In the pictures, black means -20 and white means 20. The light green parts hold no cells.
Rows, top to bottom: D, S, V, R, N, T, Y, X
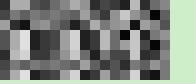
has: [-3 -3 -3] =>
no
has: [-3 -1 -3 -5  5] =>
yes
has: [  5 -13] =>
yes
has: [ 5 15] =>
no
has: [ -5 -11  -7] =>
yes

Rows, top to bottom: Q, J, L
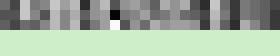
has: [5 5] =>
yes
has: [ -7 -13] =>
yes
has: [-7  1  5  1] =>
no

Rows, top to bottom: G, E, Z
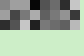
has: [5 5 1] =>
no
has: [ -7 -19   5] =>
no
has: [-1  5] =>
no
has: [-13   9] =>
no
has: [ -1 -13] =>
no
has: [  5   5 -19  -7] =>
yes
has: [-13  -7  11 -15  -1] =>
yes

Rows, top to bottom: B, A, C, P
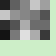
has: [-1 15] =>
yes
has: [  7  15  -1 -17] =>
no

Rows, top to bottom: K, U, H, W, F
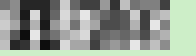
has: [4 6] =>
no
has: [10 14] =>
yes
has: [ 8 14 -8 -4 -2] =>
no
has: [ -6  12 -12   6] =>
no
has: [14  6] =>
yes
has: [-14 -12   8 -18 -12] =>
yes
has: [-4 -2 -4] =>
yes

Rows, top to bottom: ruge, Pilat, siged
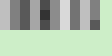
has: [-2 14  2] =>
no
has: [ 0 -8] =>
no
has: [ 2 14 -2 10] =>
yes
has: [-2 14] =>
no
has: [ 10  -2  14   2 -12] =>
no
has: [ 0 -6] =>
yes

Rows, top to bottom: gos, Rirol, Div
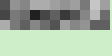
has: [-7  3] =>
yes
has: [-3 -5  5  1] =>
no
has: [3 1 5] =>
no
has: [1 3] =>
yes
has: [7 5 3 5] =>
yes
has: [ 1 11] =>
no

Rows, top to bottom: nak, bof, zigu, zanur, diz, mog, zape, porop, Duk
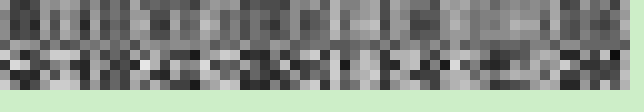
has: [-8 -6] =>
yes
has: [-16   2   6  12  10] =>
yes
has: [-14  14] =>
no
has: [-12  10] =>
yes
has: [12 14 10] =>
no

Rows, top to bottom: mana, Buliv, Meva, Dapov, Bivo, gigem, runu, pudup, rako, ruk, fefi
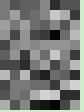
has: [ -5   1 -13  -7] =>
yes
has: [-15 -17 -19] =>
yes
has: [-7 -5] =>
yes
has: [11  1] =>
yes
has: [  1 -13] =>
yes
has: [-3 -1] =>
no
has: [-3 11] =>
yes

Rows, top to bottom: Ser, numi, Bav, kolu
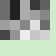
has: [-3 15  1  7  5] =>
no
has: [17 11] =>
yes
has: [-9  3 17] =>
yes
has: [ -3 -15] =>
yes

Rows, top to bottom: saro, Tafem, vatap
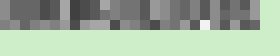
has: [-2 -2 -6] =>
yes
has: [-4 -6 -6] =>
no

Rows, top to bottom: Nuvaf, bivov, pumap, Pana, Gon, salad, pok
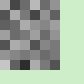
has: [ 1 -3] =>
yes
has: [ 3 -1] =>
no
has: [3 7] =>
no
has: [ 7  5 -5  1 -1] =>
no

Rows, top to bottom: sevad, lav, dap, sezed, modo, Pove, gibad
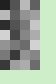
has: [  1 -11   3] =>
no
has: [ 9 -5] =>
yes
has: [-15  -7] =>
yes

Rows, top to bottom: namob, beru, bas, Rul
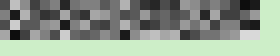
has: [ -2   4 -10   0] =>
yes
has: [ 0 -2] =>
no
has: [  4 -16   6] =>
no

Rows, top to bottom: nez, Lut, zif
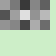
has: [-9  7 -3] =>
yes
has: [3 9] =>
yes

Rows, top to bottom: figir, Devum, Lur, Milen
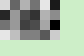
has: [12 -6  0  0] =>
no
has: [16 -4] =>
no
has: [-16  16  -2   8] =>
no
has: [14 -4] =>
yes
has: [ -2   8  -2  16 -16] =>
no

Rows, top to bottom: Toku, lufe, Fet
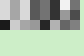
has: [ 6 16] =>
no
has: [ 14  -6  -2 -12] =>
yes
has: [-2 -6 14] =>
no
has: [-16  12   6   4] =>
yes

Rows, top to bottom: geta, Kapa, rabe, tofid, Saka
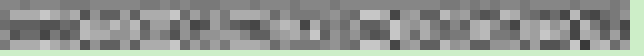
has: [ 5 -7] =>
yes
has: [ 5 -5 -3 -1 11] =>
no
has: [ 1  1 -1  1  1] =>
yes
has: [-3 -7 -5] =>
yes
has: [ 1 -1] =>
yes
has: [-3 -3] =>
yes

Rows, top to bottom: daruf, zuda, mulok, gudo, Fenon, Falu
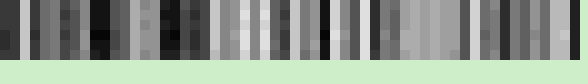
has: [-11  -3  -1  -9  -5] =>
yes
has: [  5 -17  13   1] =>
yes
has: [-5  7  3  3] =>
yes
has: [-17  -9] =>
yes

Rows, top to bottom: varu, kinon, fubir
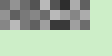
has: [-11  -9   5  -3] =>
no
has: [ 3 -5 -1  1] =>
yes
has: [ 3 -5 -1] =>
yes

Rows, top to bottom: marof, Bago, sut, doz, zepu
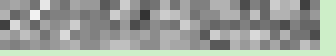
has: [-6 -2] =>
yes
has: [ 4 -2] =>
yes
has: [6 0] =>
yes
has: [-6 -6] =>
yes

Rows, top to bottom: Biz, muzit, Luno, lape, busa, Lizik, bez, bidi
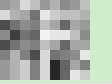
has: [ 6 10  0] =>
no
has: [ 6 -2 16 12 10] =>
yes
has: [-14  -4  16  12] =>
yes

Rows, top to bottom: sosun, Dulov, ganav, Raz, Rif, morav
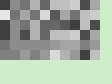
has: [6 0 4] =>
yes
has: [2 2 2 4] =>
yes
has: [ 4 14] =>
yes
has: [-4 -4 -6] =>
yes
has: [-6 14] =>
no
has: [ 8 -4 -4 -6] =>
yes
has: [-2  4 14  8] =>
no

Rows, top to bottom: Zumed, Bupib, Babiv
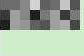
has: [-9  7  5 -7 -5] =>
no
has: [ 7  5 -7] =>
no
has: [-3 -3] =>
yes
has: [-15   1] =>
no
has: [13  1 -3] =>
no
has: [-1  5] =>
yes
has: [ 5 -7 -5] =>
no

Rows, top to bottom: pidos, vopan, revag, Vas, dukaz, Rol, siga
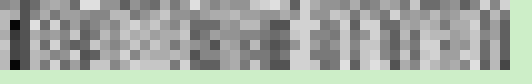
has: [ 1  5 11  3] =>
yes
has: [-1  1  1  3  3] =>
no
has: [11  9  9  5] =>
yes
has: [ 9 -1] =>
yes
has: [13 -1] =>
yes
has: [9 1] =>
yes
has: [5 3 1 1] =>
yes

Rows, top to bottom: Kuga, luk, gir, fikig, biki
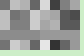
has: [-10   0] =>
yes
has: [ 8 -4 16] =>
yes
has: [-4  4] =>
yes
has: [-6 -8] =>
yes

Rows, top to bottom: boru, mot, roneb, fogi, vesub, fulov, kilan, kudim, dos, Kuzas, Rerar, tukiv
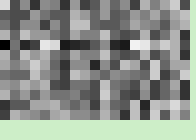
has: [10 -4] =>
yes
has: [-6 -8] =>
yes
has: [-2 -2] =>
yes
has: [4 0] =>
yes

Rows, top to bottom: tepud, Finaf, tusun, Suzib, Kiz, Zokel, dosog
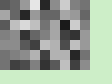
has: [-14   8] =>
no
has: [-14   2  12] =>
yes
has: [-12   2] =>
no
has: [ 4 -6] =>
no
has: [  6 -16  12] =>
yes
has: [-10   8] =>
yes
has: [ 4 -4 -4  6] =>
yes

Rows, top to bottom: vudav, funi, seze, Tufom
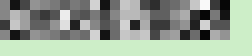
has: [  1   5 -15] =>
no
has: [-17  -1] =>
no
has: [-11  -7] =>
yes
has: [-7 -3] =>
yes
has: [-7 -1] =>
yes
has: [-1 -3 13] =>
yes
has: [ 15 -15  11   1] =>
yes

